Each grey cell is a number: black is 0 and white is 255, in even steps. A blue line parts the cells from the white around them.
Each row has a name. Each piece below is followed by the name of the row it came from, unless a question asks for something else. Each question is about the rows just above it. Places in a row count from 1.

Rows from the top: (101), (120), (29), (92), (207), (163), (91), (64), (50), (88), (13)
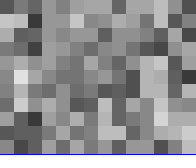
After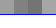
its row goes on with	[129 101 144 181 197  87 159]
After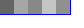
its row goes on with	[136]
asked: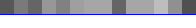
(101)
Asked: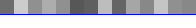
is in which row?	(64)
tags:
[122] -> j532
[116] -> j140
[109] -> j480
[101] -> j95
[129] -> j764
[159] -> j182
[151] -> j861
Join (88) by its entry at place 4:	j532
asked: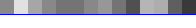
(163)
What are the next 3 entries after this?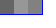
[159 166 166]

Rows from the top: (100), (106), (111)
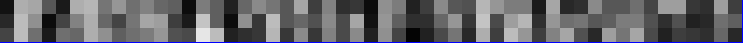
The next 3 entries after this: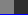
[ 55  12 144]
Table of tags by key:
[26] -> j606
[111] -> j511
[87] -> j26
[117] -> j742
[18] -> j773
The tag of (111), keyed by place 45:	j742
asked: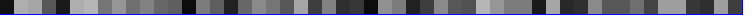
(100)

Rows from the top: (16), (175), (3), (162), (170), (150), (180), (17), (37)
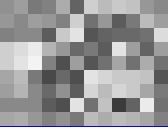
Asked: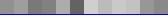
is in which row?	(16)
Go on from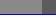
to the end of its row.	[ 79 227 113 194  59  99 235 113]
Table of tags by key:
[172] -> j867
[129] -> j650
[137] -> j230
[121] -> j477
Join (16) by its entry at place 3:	j477

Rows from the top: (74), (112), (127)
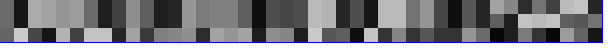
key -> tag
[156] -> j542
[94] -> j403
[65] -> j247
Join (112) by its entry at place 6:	j542
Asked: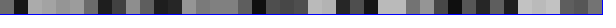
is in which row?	(112)
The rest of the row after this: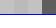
[ 86 115]

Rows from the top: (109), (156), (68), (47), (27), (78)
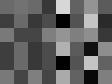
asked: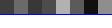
(47)
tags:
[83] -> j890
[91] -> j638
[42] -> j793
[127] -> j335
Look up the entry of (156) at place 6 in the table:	j890
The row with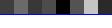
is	(156)
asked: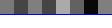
(78)
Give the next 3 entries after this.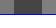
[148 127 142]
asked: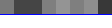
(68)

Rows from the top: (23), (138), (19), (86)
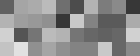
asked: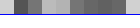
(19)
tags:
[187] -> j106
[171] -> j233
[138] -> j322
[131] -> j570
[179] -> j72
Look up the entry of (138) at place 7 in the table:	j570
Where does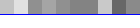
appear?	(86)

